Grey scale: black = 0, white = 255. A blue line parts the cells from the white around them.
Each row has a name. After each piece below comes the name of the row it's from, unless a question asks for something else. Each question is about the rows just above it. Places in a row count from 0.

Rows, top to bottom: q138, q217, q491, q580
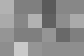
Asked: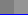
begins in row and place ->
q491, 2
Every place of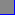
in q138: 4 5
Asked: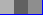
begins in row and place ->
q217, 2
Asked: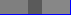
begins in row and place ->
q138, 1
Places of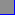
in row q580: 0 3 4 5
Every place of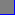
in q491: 1 2 5

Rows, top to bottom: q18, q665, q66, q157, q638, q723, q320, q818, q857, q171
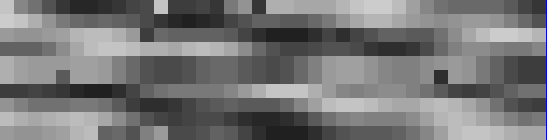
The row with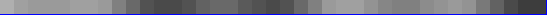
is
q638
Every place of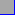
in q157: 5 12 16
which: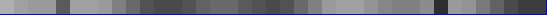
q723
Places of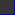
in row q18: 4 8 15 18 38

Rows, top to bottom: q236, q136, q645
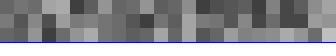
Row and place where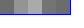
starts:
q645, 4
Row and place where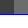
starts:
q645, 3
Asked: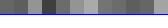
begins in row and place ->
q645, 0

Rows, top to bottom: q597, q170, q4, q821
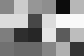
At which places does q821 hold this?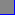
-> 3
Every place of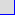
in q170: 0 1 3

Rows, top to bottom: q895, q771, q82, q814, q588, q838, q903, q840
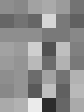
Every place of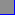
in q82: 0 1 2
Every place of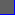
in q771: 5

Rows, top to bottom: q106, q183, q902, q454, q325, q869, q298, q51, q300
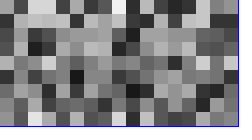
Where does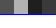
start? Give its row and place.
q454, 0
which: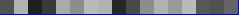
q454
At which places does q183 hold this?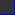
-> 0 5 15 16
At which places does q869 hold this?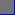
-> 3 10 15
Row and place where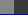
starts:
q869, 7

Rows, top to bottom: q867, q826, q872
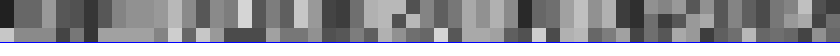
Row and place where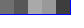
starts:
q872, 46
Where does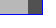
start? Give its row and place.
q867, 27
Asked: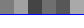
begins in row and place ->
q872, 43
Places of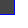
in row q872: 4 45 57
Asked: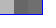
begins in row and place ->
q872, 53
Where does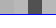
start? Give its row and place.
q826, 26
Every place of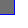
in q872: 29 46 52 55

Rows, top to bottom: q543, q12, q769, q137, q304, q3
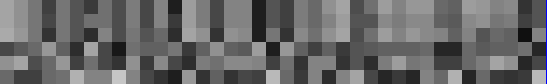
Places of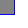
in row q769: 7 28 31 33 38
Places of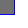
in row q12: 6 7
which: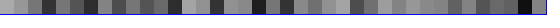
q769
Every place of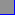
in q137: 15
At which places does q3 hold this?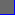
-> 0 3 20 31 34

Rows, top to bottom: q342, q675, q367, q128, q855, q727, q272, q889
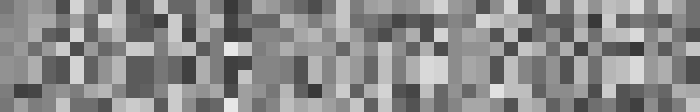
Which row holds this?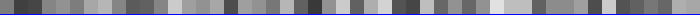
q272
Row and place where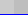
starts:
q889, 9
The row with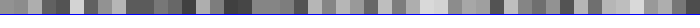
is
q855
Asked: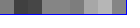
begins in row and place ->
q367, 15

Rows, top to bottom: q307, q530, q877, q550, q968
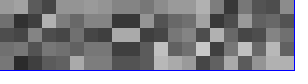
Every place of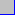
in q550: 11 17
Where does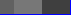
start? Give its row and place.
q550, 5
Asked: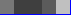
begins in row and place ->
q550, 7
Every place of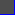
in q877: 0 3 14 18
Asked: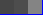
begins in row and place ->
q877, 17
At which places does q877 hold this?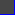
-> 1 4 6 11 17

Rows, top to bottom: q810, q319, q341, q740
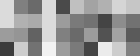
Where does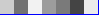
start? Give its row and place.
q740, 1
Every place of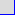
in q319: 0 3
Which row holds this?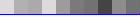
q319
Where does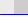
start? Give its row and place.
q740, 7
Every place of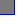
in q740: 5
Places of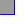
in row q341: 0 6
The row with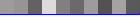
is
q341

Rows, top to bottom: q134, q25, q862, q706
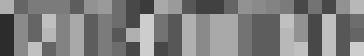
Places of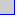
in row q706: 10 25
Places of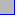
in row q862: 3 20
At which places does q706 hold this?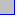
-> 2 21 23

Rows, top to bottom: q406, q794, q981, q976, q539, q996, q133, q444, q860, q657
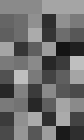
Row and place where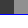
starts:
q860, 0
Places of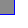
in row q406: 0 1 2

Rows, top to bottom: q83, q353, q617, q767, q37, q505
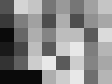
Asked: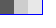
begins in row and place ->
q767, 3
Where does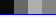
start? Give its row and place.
q617, 0
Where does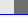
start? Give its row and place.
q505, 5
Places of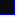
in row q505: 0 1 2
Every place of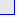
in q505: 5
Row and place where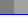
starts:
q353, 1

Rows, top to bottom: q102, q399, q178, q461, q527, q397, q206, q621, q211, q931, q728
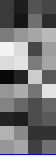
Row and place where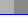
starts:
q931, 0
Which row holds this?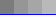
q178

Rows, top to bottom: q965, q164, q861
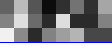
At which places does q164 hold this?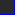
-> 3 5 6
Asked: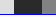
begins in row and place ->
q164, 4
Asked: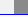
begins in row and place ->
q861, 0

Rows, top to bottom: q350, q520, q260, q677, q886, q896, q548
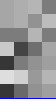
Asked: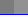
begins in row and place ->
q886, 1
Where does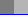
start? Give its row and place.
q260, 1
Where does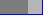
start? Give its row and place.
q260, 0
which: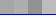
q520

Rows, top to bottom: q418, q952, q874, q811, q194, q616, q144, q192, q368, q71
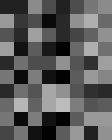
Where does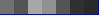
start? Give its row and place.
q144, 1
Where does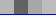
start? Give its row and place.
q192, 1
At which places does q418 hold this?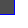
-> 3 5
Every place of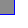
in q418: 2 7
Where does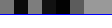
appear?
q368
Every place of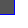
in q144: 2 5

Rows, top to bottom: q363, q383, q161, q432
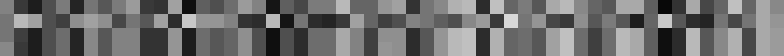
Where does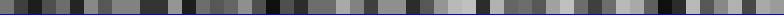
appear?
q161
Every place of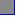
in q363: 31 41 55
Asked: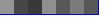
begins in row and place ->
q383, 38
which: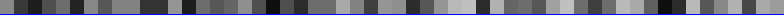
q432

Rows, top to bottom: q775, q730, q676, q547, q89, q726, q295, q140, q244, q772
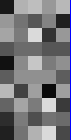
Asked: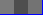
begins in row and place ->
q244, 1
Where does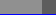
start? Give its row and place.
q726, 1
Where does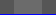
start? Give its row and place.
q547, 0
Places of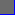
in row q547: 1 2
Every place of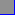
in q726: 1 2 3
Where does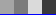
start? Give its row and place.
q140, 1
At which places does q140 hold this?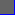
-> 0

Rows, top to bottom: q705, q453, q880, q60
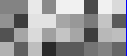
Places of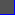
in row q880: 0
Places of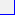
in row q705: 4 5 7

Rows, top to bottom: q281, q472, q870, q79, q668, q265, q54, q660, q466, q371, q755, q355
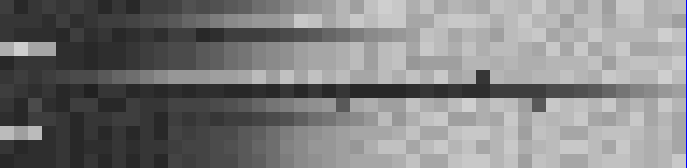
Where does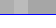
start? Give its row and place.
q265, 23
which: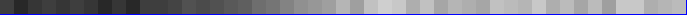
q281
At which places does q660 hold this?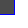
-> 2 15
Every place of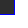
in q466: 0

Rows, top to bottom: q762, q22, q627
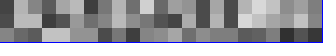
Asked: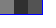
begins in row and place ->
q627, 19
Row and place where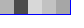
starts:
q22, 15

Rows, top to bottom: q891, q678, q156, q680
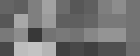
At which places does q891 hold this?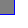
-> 2 7
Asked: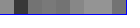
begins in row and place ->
q156, 1
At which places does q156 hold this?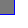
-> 0 4
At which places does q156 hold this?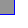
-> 7 8

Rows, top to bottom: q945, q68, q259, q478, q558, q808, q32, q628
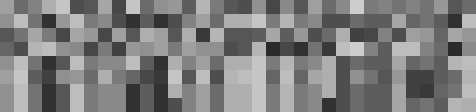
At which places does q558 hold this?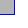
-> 20 32
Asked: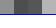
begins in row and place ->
q478, 15
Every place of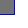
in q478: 22
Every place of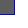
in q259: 18 20

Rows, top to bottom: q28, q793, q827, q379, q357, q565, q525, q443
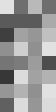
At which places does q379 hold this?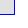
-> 3
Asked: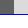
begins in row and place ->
q443, 0
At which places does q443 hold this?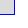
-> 1 3
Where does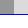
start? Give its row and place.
q443, 2
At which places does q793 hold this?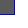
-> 0 1 2
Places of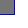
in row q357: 0

